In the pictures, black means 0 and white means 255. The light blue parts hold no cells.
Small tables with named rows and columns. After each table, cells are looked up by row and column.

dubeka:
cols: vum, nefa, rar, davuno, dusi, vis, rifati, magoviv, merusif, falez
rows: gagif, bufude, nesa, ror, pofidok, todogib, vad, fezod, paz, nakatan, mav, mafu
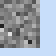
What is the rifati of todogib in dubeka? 98
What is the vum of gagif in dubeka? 131
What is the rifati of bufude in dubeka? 103
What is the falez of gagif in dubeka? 178
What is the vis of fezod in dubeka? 169
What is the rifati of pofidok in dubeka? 175
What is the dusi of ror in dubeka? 75
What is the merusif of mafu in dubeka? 153
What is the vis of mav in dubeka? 146
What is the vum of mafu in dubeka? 75
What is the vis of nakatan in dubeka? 133
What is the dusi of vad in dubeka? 128
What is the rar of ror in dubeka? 121
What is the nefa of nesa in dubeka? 116
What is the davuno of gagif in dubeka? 137
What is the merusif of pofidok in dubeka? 139

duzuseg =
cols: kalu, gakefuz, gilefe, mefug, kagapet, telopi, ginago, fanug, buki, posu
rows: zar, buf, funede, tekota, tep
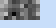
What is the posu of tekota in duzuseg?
180
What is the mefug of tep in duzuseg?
144
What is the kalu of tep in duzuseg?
145
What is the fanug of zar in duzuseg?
71
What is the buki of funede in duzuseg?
89
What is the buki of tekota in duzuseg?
101
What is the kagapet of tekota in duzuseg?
66
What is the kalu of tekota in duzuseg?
162
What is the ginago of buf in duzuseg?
55
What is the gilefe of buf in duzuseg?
115

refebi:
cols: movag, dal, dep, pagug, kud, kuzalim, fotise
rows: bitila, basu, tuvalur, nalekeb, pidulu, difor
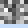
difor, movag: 230
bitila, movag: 108
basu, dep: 147
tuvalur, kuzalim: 233
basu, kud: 150
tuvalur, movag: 140
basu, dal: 94
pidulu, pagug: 111
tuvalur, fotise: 159
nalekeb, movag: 198
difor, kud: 186
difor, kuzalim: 200
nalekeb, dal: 202
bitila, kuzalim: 219
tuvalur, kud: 131
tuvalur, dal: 255
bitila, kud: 102
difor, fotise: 111
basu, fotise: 160

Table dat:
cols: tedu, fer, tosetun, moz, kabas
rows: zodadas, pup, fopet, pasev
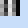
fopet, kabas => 5
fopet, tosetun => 231
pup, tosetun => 215
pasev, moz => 149
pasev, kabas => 3
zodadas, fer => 39
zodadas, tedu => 188
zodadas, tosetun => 234
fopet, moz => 105
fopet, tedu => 179
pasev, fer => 80
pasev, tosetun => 216
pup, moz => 128
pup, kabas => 3

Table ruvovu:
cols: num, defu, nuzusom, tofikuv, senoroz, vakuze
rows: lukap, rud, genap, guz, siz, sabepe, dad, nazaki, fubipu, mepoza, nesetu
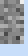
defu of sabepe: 104
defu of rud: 103
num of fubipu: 157
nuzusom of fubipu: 133
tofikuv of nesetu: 120
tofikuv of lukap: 143
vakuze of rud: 135
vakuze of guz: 95
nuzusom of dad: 140
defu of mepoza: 122
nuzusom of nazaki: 107
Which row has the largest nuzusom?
siz

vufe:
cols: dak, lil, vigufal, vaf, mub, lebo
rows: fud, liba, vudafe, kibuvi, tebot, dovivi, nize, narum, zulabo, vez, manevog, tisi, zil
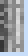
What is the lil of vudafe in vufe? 138
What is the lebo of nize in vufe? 162
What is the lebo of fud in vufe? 159
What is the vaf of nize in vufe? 144
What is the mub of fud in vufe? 212
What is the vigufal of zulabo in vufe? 129
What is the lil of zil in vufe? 103
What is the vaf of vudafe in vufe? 133
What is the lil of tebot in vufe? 92
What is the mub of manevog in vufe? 204
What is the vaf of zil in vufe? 127
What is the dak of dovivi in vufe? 138
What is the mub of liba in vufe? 138
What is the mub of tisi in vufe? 138

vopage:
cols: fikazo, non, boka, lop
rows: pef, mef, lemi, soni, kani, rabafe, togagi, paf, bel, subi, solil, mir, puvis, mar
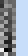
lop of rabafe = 115
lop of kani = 137
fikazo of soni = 84
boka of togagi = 75
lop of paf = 122
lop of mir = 87
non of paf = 146
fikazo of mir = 121
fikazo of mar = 107
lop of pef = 105
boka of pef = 100
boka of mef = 141
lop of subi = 100
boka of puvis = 25
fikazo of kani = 139
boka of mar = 83
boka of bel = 51

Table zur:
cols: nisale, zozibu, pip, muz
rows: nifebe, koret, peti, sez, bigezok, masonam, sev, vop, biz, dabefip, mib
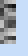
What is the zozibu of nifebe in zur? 167
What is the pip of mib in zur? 187
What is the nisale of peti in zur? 55
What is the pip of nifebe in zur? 186
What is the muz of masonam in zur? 71
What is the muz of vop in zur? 181

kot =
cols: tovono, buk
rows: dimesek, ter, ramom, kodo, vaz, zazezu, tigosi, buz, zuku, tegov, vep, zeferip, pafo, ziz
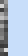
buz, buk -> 68
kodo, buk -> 125
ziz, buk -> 64
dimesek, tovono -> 105
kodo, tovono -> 163
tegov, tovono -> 137
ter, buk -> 134
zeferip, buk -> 63
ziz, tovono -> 72
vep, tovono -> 82
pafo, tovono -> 114

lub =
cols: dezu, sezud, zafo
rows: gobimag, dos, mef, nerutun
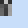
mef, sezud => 59
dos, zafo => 160
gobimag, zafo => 49
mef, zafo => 156
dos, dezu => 88
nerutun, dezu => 105
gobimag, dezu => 46
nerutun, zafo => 160
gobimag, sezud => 196
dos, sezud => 67
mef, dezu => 102
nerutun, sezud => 58
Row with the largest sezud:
gobimag

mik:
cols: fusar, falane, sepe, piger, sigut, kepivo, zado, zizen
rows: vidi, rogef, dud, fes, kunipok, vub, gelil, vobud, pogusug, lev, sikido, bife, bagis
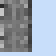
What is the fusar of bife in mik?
185
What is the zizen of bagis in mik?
85
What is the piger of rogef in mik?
136
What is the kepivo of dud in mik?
113
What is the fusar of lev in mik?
76
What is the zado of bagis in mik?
124
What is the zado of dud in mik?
94
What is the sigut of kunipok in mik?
100
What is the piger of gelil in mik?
121
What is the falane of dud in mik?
96

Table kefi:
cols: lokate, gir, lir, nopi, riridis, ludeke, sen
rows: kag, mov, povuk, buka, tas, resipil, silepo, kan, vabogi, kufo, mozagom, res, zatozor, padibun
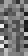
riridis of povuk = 124
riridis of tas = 141
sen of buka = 25
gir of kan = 98
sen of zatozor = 137
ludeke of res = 108
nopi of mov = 133
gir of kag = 161
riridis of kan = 80
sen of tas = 166
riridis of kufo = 78
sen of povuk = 146
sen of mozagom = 146
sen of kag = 80
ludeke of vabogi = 80
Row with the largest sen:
vabogi

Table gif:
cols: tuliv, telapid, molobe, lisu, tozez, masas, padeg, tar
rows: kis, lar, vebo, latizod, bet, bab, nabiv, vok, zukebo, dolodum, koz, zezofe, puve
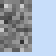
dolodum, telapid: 106
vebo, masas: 155
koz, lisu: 147
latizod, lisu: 96
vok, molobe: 127
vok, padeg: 75
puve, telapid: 157
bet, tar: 115
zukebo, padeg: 117
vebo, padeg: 135
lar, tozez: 127
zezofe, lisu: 116
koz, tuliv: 92
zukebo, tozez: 136
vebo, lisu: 104
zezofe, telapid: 95

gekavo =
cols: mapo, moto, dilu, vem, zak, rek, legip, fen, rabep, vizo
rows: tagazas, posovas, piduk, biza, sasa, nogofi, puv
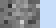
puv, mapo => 96
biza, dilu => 81
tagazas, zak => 147
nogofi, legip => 120
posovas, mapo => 119
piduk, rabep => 118
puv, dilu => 101
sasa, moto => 135
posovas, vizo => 178
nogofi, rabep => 76
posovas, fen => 124
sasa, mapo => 117

